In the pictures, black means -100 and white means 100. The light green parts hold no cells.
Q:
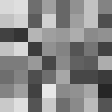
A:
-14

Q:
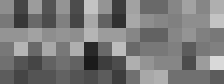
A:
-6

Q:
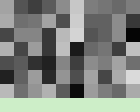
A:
-39

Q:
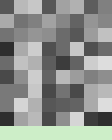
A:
-5

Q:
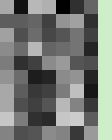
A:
32

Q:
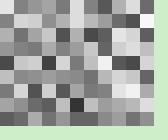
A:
-4

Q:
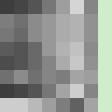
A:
-12

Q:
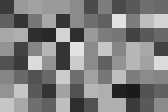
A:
4
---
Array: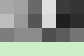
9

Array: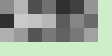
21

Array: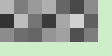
-14

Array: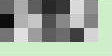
76

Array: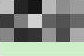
-66

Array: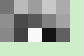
-48
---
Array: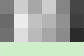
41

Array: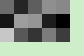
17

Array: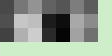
-90

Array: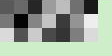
-54

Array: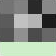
51

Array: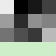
-66
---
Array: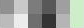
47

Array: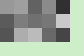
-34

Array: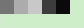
-9

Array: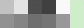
14

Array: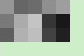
-26

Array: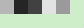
43

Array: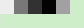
86

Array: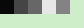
-94

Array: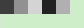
-52

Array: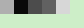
37
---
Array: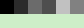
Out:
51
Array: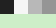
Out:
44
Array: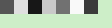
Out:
95
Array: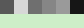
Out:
21
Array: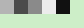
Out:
85
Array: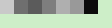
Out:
20
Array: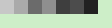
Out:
-40
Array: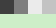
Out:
84
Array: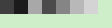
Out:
44
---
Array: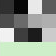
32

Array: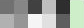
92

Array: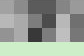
-2

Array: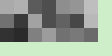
27

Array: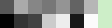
-48

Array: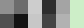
56

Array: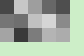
51

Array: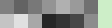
32

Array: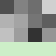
-8
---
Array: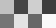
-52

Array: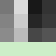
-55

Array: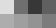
-25

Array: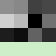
-11

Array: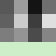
75

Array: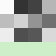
-12
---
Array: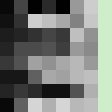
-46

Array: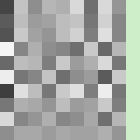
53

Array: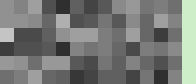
3

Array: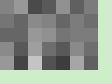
19

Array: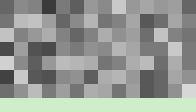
8

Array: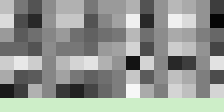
-7

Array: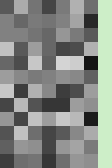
34

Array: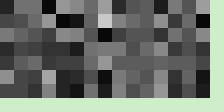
-11
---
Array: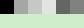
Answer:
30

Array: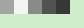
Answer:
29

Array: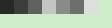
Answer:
-25

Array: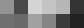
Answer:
-17

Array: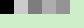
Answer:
-99

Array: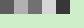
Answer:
-27

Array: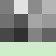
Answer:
20
